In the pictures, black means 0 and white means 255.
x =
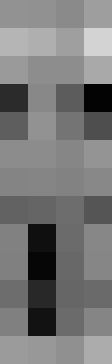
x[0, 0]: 146
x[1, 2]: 159
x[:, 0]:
[146, 181, 154, 43, 94, 140, 132, 98, 129, 128, 109, 128, 155]
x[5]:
[140, 140, 134, 148]
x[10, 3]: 106
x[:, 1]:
[145, 175, 141, 136, 146, 140, 133, 101, 15, 6, 40, 18, 152]
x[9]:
[128, 6, 104, 134]
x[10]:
[109, 40, 102, 106]
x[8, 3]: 135
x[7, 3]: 85

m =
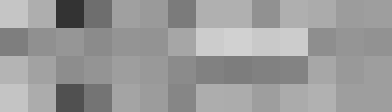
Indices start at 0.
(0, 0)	197
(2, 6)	139
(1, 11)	142
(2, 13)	158
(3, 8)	172
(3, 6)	134
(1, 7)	204
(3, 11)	177
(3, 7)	173
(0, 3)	110
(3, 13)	158
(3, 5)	156
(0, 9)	145
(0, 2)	51
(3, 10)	171
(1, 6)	166
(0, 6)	123
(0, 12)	156

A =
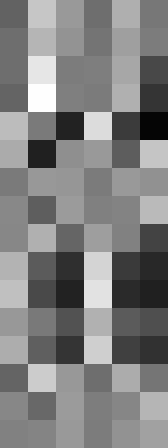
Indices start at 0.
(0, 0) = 98
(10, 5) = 32
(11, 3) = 177
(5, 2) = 143
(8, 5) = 67
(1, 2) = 147
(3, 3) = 123
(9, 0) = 179
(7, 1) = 94
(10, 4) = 42
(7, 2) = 155
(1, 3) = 116
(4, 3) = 220
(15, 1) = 132
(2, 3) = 126
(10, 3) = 226
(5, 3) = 153
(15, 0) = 129
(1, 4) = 159
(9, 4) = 58
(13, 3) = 110
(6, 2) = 150
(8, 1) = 176
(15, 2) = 153
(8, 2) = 101
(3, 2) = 127
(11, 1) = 121

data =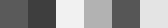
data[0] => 90
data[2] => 241
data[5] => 228

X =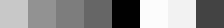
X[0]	200
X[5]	252
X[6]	242
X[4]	1

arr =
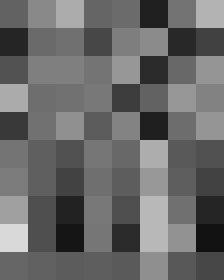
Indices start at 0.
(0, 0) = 98
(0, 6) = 115
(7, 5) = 184
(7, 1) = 78
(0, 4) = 107
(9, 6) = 88
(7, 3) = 120
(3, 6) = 150
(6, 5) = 152
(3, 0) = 171
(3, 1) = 110
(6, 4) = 93
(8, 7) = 18
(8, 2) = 21
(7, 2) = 34
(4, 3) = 92
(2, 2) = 127
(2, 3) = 116
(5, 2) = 81
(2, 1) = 127
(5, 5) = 173
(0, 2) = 172
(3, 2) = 113
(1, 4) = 126

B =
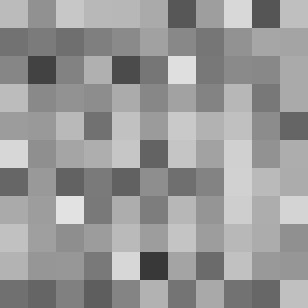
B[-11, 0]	187
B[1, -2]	166
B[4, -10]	153
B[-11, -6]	170
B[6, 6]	111
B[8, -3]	184
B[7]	[170, 157, 226, 121, 173, 125, 183, 149, 206, 173, 212]
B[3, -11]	188
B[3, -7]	171
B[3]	[188, 137, 146, 141, 171, 135, 162, 131, 183, 120, 170]
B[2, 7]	120
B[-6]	[215, 143, 165, 174, 198, 99, 197, 162, 208, 146, 173]
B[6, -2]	186
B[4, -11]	156
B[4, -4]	178
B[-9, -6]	118
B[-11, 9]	85
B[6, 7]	131
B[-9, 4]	75
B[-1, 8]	114
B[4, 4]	193
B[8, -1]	144
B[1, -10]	123
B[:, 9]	[85, 166, 136, 120, 140, 146, 186, 173, 172, 153, 103]
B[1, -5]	136
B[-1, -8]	94
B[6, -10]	153
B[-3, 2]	142
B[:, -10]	[145, 123, 66, 137, 153, 143, 153, 157, 159, 150, 101]
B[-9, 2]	130
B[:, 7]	[158, 118, 120, 131, 178, 162, 131, 149, 157, 107, 169]

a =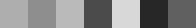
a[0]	174
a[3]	75
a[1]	142

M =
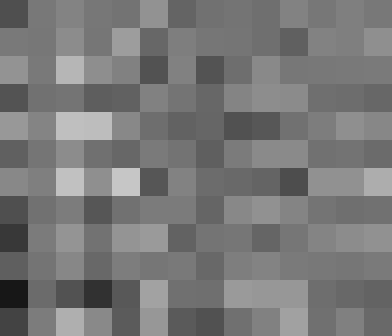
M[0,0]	79
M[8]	[56, 123, 148, 114, 148, 154, 98, 116, 118, 101, 118, 132, 140, 145]
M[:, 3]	[119, 118, 142, 94, 189, 112, 143, 86, 114, 104, 49, 137]
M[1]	[121, 119, 140, 118, 157, 103, 126, 118, 117, 111, 96, 130, 127, 143]
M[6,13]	173
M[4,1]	132
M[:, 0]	[79, 121, 147, 83, 152, 96, 136, 79, 56, 95, 23, 67]
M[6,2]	193
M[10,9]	151
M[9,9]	131
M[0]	[79, 120, 131, 119, 115, 146, 100, 113, 116, 111, 130, 119, 127, 120]
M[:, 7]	[113, 118, 83, 103, 102, 95, 108, 101, 116, 104, 111, 81]
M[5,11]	113
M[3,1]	113
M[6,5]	86
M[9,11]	120
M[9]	[95, 116, 135, 104, 125, 118, 121, 104, 126, 131, 122, 120, 118, 122]
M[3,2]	116
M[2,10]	119
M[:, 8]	[116, 117, 110, 132, 81, 123, 105, 136, 118, 126, 154, 112]
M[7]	[79, 113, 124, 86, 113, 123, 123, 101, 136, 145, 132, 116, 111, 113]
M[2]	[147, 121, 182, 142, 129, 82, 129, 83, 110, 137, 119, 120, 121, 122]
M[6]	[136, 127, 193, 143, 198, 86, 130, 108, 105, 100, 77, 145, 145, 173]
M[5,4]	103
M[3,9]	141
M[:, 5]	[146, 103, 82, 129, 110, 122, 86, 123, 154, 118, 162, 151]

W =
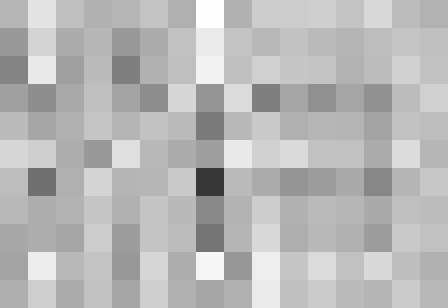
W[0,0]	182
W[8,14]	201
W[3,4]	164
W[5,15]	182
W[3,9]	127
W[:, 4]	[182, 153, 127, 164, 181, 223, 181, 177, 157, 152, 166]
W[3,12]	165
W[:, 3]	[177, 183, 187, 191, 197, 153, 213, 198, 204, 196, 193]
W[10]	[175, 206, 172, 193, 166, 207, 176, 165, 176, 235, 192, 203, 187, 181, 203, 184]
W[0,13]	216
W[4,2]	177
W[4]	[187, 166, 177, 197, 181, 194, 186, 123, 185, 202, 176, 182, 181, 163, 193, 189]
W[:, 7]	[254, 234, 243, 149, 123, 158, 55, 137, 117, 246, 165]
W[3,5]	142
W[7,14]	191
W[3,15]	208
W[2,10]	198
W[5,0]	214
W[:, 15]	[178, 192, 193, 208, 189, 182, 199, 188, 193, 177, 184]
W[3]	[160, 142, 169, 191, 164, 142, 215, 149, 219, 127, 165, 144, 165, 145, 188, 208]
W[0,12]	195
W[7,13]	170
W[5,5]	184
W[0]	[182, 228, 191, 177, 182, 195, 176, 254, 177, 205, 204, 207, 195, 216, 188, 178]
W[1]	[153, 212, 172, 183, 153, 172, 193, 234, 195, 184, 194, 186, 181, 189, 197, 192]
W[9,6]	173
